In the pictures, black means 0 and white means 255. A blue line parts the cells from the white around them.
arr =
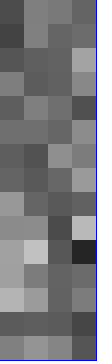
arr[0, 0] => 76
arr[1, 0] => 67
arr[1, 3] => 108
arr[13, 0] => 91
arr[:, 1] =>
[127, 128, 95, 92, 127, 111, 82, 89, 101, 140, 193, 124, 155, 94, 148]
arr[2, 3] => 163
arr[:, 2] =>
[121, 101, 98, 97, 111, 102, 143, 103, 89, 75, 87, 99, 98, 91, 133]
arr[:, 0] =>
[76, 67, 85, 126, 94, 111, 94, 100, 152, 139, 161, 160, 180, 91, 128]
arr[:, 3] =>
[100, 108, 163, 136, 80, 140, 124, 154, 97, 185, 37, 107, 124, 70, 85]
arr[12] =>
[180, 155, 98, 124]
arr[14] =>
[128, 148, 133, 85]
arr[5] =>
[111, 111, 102, 140]
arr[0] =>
[76, 127, 121, 100]

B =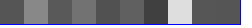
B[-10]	85
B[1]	136
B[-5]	96
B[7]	222

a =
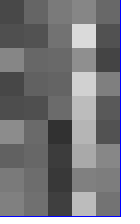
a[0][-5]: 72
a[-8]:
[79, 82, 114, 218, 81]
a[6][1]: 103
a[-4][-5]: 140
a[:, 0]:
[72, 79, 134, 71, 77, 140, 97, 122, 128]
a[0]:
[72, 101, 122, 134, 104]
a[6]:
[97, 103, 60, 169, 135]
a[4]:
[77, 79, 107, 188, 89]
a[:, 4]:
[104, 81, 68, 127, 89, 82, 135, 125, 115]
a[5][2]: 49

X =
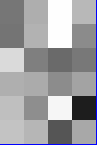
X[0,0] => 118
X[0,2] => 254
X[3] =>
[175, 171, 140, 163]
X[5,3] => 168
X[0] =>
[118, 174, 254, 184]
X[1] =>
[116, 178, 254, 139]
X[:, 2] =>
[254, 254, 106, 140, 246, 85]
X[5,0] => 195

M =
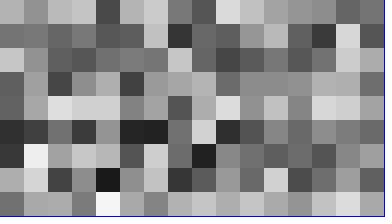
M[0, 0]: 179
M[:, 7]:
[120, 53, 198, 166, 84, 113, 108, 54, 178]
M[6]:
[56, 238, 162, 199, 183, 84, 206, 108, 33, 136, 112, 94, 108, 84, 135, 159]
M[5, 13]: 141
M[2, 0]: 198
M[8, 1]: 169
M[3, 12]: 145
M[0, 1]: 146
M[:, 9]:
[218, 94, 70, 107, 220, 47, 136, 153, 174]
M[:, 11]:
[163, 185, 119, 140, 193, 134, 94, 209, 170]
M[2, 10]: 90
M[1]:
[116, 120, 102, 120, 87, 93, 193, 53, 104, 94, 150, 185, 96, 58, 215, 85]
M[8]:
[113, 169, 172, 123, 245, 169, 132, 178, 197, 174, 197, 170, 148, 194, 220, 169]
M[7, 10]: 105
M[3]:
[95, 160, 70, 142, 175, 65, 154, 166, 180, 107, 140, 140, 145, 178, 175, 110]
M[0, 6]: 203
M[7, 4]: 25
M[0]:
[179, 146, 186, 196, 73, 180, 203, 120, 85, 218, 193, 163, 149, 141, 101, 116]
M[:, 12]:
[149, 96, 87, 145, 133, 105, 108, 76, 148]
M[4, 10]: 145
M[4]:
[98, 167, 222, 208, 208, 130, 163, 84, 173, 220, 145, 193, 133, 215, 207, 163]
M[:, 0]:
[179, 116, 198, 95, 98, 48, 56, 174, 113]
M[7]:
[174, 213, 67, 141, 25, 143, 194, 54, 91, 153, 105, 209, 76, 110, 158, 96]

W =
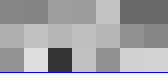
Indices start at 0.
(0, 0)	133
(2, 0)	147
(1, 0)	176
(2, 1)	220

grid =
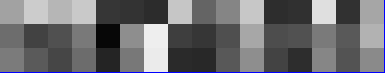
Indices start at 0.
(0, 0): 162
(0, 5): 51
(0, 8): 100
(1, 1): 66
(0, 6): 44
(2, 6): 235
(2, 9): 88
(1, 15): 178
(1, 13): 122
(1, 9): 79
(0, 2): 182
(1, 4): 7
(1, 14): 89
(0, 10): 199
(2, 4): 36

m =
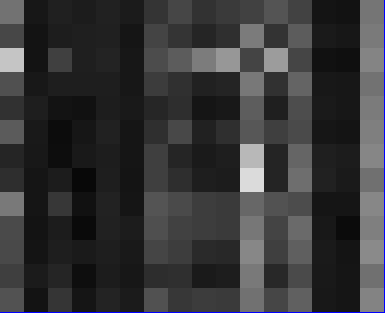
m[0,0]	114
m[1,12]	92
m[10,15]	138
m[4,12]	77
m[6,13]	31
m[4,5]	25
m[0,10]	65
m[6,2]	13
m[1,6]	68
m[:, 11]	[84, 51, 156, 49, 31, 63, 36, 36, 82, 68, 63, 40, 70]
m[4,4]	29
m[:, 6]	[52, 68, 76, 60, 38, 47, 63, 63, 84, 79, 69, 45, 81]
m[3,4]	30
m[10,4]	30
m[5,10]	87
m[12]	[82, 19, 53, 21, 35, 27, 81, 55, 60, 58, 113, 70, 96, 24, 21, 131]
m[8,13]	21
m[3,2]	30
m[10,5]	25
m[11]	[63, 27, 37, 14, 28, 23, 45, 47, 26, 29, 121, 40, 74, 25, 21, 112]
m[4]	[49, 30, 19, 17, 29, 25, 38, 46, 21, 24, 93, 31, 77, 26, 23, 123]
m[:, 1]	[23, 19, 19, 24, 30, 25, 24, 21, 21, 19, 20, 27, 19]
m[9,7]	65
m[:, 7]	[70, 52, 92, 48, 46, 72, 37, 46, 74, 65, 61, 47, 55]
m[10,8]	42
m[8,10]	103
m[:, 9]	[58, 47, 151, 36, 24, 47, 30, 28, 58, 58, 40, 29, 58]
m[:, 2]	[32, 29, 64, 30, 19, 12, 13, 28, 55, 28, 30, 37, 53]
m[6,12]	101
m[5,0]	91
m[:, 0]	[114, 71, 197, 80, 49, 91, 37, 46, 121, 74, 73, 63, 82]

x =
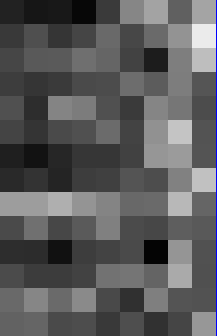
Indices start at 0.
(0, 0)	34
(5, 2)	74
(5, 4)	107
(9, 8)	89
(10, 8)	81
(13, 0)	98
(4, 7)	118
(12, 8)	82
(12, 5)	48
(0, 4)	58
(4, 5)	58
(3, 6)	92
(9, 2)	71
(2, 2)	90
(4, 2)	132
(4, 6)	133
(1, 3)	69
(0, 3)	7
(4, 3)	124
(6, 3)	54
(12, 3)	138
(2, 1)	89
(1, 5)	71
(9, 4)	128
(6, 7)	155
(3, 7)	125
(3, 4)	76
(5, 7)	196
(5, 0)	68
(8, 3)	148
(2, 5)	66
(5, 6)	145
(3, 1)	53
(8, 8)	101
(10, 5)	74
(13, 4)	57
